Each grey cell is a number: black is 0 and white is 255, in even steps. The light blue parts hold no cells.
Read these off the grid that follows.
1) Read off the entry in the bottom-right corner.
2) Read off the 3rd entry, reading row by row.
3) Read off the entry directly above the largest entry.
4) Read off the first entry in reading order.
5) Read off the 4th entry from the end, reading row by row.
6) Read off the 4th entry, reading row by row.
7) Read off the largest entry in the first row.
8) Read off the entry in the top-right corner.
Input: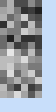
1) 163
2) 75
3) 150
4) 122
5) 218
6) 75
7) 176
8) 90

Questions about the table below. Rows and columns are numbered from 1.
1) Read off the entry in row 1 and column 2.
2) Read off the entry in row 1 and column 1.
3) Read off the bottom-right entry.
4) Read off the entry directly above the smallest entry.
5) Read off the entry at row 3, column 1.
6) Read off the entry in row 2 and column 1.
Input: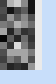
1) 178
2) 64
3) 234
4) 165
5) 64
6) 79

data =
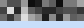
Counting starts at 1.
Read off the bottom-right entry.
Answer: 106
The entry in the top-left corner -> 138
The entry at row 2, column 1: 67
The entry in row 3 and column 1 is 106
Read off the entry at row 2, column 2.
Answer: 221
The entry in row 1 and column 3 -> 80
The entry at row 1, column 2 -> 80
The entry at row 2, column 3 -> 40

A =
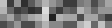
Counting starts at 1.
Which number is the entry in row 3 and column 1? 136
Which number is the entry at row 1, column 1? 193
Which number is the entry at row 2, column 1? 179
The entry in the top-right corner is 165
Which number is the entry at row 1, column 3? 149
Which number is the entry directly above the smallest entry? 105
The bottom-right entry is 121
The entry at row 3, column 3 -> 105
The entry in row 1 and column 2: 60
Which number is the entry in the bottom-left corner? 76
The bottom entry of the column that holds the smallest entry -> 136
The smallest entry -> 34

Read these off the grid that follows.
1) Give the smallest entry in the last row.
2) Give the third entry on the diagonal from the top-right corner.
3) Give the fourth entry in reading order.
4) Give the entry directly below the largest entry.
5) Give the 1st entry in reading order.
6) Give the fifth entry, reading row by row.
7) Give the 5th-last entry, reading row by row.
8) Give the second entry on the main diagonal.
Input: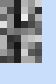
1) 32
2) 237
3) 180
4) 48
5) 127
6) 154
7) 74
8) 74

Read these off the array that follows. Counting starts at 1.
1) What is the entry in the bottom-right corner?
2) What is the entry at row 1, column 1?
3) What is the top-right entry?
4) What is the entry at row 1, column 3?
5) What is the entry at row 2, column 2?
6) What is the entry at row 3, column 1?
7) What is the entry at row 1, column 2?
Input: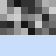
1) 63
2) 192
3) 164
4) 21
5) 136
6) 149
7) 78

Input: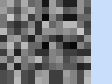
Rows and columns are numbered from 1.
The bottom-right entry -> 184
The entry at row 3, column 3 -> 103
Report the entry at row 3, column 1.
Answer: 117
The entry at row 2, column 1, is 158
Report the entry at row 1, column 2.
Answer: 171
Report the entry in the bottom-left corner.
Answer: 76
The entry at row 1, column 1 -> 146
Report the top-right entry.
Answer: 103
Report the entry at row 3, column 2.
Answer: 198
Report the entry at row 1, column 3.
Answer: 103
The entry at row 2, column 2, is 117
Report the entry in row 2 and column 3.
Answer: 76

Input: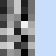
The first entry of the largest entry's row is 57
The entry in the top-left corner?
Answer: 45
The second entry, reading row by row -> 124
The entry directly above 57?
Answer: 85
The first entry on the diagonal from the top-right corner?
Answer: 112
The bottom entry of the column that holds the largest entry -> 5
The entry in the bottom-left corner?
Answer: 85
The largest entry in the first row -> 199
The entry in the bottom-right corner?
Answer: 124
